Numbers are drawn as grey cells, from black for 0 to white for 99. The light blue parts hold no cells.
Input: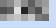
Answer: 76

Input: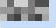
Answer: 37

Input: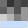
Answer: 70

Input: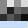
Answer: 34

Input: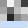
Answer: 15

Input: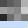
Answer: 42

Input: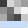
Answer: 39

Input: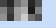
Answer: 79
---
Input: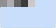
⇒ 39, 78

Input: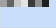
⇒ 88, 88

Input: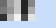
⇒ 77, 94

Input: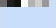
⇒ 97, 97

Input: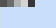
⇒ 70, 82

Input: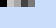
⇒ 65, 77

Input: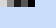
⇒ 11, 83

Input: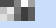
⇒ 46, 97

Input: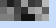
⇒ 17, 72

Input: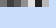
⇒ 56, 87
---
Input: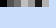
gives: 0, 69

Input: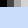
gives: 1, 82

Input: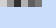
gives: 81, 47

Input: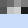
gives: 37, 10

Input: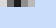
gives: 84, 72

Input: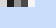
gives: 84, 95

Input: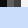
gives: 4, 95

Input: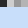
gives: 16, 70
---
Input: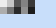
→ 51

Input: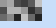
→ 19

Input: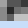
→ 43

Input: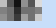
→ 44

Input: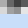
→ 25

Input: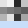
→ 42

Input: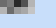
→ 32

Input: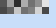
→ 56

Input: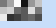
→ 86
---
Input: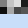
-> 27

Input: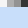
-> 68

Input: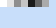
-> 55

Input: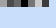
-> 29

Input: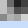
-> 31

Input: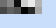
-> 16
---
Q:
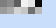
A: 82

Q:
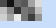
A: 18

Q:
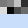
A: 29

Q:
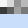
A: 62

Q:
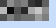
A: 32

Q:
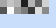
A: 59

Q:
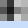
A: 49

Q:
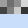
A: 78
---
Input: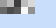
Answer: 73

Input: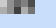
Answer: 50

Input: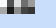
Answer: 43

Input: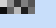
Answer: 49

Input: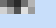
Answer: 43

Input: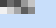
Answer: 59

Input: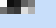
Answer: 37

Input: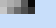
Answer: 35
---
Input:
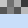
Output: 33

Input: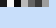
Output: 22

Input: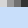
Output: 44

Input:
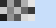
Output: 84

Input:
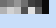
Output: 37

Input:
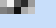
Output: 66
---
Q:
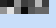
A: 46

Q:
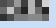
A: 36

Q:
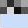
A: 6

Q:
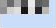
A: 86

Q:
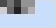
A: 13

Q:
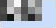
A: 58

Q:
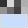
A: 25

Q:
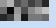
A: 59
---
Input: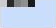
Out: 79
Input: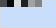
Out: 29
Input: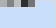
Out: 68
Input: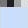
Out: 46
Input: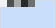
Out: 94
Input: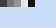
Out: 24
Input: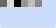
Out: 40
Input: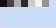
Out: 6
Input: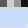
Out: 35
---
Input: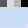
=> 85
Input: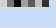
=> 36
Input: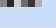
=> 42
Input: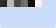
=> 43
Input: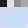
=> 88
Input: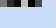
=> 74
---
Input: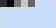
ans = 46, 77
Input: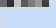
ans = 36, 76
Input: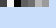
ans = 37, 95
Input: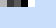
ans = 35, 99
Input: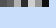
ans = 17, 80
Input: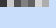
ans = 50, 83
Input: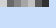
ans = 64, 81
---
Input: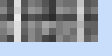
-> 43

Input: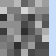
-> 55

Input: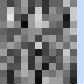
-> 44

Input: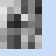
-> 68

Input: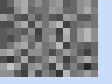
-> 55

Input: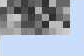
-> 62

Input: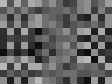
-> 55

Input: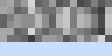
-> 65

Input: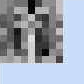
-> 65
